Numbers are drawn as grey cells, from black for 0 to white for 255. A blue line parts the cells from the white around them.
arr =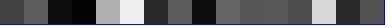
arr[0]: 65
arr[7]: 92
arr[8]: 13
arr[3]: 3
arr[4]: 176

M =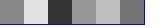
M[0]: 135
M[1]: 225

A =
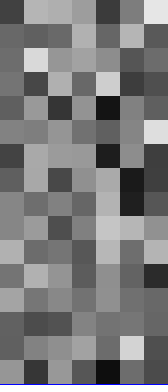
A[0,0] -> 65
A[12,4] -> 144
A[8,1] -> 110
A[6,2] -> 155
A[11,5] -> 99
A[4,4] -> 20
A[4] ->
[95, 153, 53, 147, 20, 129, 95]
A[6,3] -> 153
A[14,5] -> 211
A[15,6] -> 75
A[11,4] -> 143
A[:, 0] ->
[65, 104, 109, 116, 95, 130, 67, 95, 134, 134, 177, 116, 164, 97, 96, 150]
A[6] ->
[67, 169, 155, 153, 29, 141, 62]
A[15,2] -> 152
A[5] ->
[130, 126, 149, 113, 96, 133, 222]
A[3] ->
[116, 71, 176, 104, 206, 61, 79]
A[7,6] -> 63
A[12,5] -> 112
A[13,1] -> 76
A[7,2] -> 72
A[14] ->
[96, 130, 143, 162, 108, 211, 79]
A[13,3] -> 131
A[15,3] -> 86
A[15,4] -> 14
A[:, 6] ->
[230, 89, 108, 79, 95, 222, 62, 63, 86, 145, 180, 43, 104, 102, 79, 75]
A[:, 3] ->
[157, 177, 162, 104, 147, 113, 153, 144, 102, 128, 87, 92, 114, 131, 162, 86]
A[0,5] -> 125
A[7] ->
[95, 168, 72, 144, 170, 26, 63]
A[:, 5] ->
[125, 181, 85, 61, 129, 133, 141, 26, 31, 182, 110, 99, 112, 118, 211, 109]
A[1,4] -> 102

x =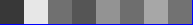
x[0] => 56
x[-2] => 167
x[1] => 231
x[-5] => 85

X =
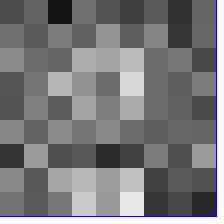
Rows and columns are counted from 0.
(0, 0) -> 76
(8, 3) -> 202
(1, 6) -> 133
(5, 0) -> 135
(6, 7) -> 79
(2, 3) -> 174
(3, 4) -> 107
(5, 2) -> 140
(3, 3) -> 145
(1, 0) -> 113
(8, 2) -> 118
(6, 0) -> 52
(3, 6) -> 107
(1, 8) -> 104
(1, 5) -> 95
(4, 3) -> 163
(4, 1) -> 129
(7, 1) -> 88
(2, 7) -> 118
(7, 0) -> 137
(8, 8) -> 40
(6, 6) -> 124

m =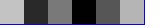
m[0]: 195
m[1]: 41
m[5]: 181
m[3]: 1

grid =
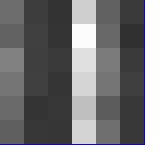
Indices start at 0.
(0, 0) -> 109
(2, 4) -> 123
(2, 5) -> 58
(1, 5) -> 48
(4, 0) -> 106
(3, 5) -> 63
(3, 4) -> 117
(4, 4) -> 92
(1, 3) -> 252
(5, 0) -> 95
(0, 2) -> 51

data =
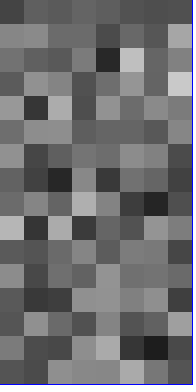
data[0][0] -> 68
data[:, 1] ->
[95, 138, 96, 145, 54, 141, 70, 65, 133, 53, 84, 72, 57, 144, 76, 75]
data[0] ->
[68, 95, 90, 100, 94, 82, 78, 80]
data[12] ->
[89, 57, 62, 144, 146, 128, 143, 63]
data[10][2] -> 106
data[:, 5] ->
[82, 104, 191, 149, 108, 101, 140, 113, 61, 82, 124, 112, 128, 83, 54, 170]
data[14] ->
[123, 76, 72, 142, 170, 54, 29, 73]
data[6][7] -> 75
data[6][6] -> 129
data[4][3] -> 78
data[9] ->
[182, 53, 171, 59, 101, 82, 148, 125]
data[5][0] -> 110
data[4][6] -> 138
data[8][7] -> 79
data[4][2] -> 172
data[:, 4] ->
[94, 75, 40, 110, 146, 101, 109, 57, 131, 101, 92, 147, 146, 132, 170, 135]
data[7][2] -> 39
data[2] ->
[114, 96, 89, 123, 40, 191, 101, 129]
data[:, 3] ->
[100, 107, 123, 81, 78, 94, 116, 136, 175, 59, 133, 98, 144, 81, 142, 136]
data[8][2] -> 100
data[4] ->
[152, 54, 172, 78, 146, 108, 138, 123]

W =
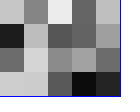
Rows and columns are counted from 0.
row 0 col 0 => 198
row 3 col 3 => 12
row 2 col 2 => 139
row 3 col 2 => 89
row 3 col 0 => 206
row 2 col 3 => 162

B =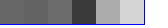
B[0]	103
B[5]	213

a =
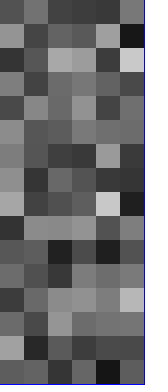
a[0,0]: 82
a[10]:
[87, 93, 33, 75, 31, 82]
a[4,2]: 105
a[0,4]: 57
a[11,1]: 80
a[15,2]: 53
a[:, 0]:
[82, 148, 52, 126, 73, 140, 125, 143, 166, 51, 87, 108, 60, 107, 161, 93]
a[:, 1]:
[114, 69, 86, 67, 135, 86, 85, 53, 66, 139, 93, 80, 105, 73, 40, 99]
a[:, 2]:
[66, 99, 168, 107, 105, 92, 63, 104, 80, 137, 33, 56, 139, 149, 90, 53]
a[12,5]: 183
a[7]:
[143, 53, 104, 83, 57, 53]
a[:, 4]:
[57, 159, 60, 98, 68, 111, 154, 57, 200, 82, 31, 109, 125, 115, 74, 21]
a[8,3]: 94
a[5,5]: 108
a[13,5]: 117
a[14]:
[161, 40, 90, 61, 74, 73]
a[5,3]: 121
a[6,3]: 57
